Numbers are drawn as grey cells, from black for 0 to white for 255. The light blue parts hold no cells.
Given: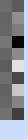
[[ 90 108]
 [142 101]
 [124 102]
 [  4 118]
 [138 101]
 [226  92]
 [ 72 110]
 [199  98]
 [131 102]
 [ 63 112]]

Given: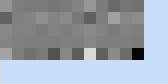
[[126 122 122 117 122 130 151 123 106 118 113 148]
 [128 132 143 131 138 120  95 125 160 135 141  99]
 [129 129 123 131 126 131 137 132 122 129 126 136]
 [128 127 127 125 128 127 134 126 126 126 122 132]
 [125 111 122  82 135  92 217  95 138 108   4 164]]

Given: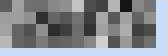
[[160 111 110 134 144 194  79  66 180  21 135 115  93]
 [159 145  49 101  87 115  63 168  89 161  98 145 157]
 [100  81 144  45  63 109  50 160 131 172  63  76 162]
 [101  92 122  95 100 110 134 208  83 154  89 111 184]]

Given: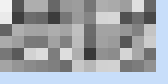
[[ 85 174 174 103 153 157 118 174 170 158 223 103 242]
 [ 62 109 104  60 119 154 133 213 215  81 109  72 234]
 [175 164 163 173 164 192 107 163 163 150 129 196  99]
 [158 122 121 162 129 188 105 161 155  86 165 204 171]
 [ 90 210 220 125 222 175  56 145 140 213 168 111 119]
 [149 139 133 127 109 199 183 209 210 117 124 145 164]]

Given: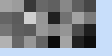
[[156  56 104  96 136  95  70 164]
 [ 91 207 150  32 114 163 122 101]
 [ 94  90 152 134 149  76  30 117]
 [103 151  99  11 164  33  12 178]]

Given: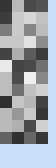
[[185  74  83  53]
 [202 214 193  61]
 [202 133 187 124]
 [199 225 140 199]
 [174  92  60  67]
 [ 69  74 113 234]
 [ 76 239 136 189]
 [112 192 208 189]
 [198 181  67  48]
 [151 201  55 186]
 [176  74 208 186]
 [ 49 103  54  98]]

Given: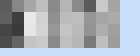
[[135 166 189 138 181 137  91 201 164  93]
 [ 63 232 209 143 187 190 149 165 170  96]
 [ 59 229 212 151 196 185 147 174 159  70]
 [100 196 201 137 191 182 122 190 156  76]]

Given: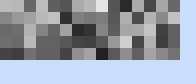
[[184 104 189  95  85 171 183 229  85  42 171  71 166 103 186]
 [152 161 184 192  48 127 119 125  87 175  77 178 138 192 134]
 [110 177 132 100 161  43  52 132  93 166 168 195  65  97 105]
 [105 185  99  98  87  69  65  87 152 206  71 177  62  96 110]
 [ 62 113  96  97  68 144 163  33  89 142  97 163 137 114  67]]
